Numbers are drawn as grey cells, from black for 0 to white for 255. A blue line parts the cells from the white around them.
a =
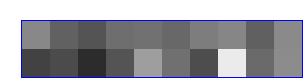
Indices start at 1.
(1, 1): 136
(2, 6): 112
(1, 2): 97
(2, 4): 84
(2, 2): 75

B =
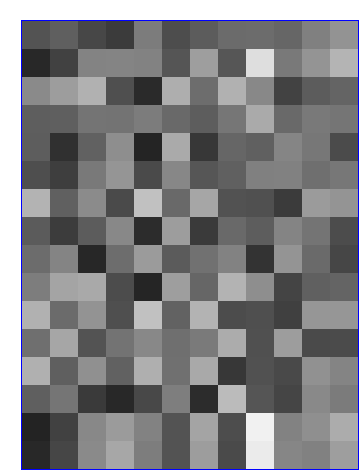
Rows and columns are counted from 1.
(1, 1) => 83
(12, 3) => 83
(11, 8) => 76
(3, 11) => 92
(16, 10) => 134
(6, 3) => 121
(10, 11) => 96
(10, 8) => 179
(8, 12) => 76
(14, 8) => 187
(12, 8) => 172
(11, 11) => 150
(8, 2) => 60
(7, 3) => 139
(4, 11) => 121
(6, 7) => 86
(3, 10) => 66
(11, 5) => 193
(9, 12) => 70
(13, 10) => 73
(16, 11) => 129
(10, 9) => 142
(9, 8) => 130
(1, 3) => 71
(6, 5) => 74
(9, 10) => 148
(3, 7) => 109
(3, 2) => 157
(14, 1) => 95
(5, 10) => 133
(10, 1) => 125
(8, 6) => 157
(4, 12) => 117
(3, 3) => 177
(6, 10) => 129
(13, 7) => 169

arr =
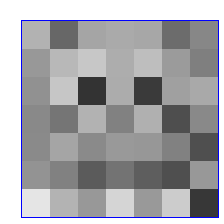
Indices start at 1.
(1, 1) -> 178
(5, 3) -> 138
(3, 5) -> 58
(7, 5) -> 153
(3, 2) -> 198
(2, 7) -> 127
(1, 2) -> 103
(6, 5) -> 94
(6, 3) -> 91
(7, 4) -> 213
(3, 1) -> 145
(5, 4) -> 153
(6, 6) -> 79
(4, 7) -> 137
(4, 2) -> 117

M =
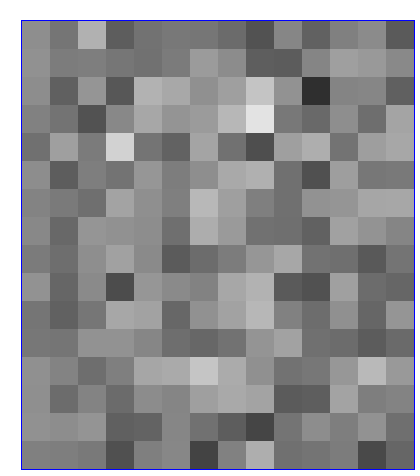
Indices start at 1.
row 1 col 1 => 142
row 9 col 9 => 150
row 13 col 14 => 153
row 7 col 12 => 149
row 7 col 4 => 163
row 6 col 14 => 121
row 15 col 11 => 141
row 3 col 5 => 178
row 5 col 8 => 113
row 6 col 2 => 93
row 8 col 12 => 161
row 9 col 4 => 161
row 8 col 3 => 149
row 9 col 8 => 124
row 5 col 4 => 210
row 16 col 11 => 116
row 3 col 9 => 196
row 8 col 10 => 111
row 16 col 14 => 102
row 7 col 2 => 122
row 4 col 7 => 155
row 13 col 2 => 131
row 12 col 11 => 112
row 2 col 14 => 137
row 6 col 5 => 150
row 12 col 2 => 117
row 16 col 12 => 124
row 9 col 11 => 114
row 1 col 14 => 90
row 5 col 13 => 158
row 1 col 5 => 114
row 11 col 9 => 183
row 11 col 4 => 167
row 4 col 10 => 120
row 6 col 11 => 80
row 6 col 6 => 125
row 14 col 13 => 126

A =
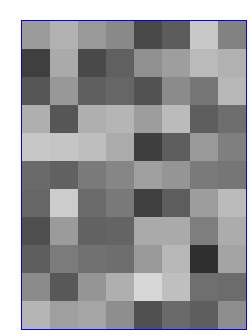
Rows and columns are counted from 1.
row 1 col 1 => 155
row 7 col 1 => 102
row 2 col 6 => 158
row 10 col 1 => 139
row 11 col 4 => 142
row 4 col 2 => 86
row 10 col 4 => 175
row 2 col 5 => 144
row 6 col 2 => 97
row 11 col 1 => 181
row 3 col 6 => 139
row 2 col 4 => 96
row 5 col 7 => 153
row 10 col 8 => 108
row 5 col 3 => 190
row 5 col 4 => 171
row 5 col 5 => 62
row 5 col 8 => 127
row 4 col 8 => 110
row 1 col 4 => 137
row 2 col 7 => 186
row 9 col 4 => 110
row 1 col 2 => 178

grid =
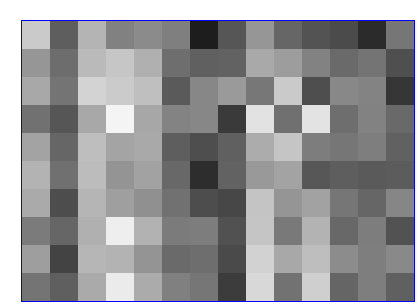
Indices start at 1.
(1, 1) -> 202
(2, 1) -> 150
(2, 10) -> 157
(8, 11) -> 179
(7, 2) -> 77
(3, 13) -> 131
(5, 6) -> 94
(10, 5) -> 171
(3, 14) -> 54
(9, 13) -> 126
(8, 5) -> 178
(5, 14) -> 97
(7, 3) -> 181
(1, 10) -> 102
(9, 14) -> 137
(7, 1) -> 170
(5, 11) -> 125
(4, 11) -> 227
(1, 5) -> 139
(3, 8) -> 154
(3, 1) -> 168
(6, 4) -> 148
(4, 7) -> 135
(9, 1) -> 158
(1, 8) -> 86
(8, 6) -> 123
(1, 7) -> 29
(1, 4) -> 129
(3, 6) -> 90
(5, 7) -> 78
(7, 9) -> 196
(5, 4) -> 164
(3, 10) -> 202
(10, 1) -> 116
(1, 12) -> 75
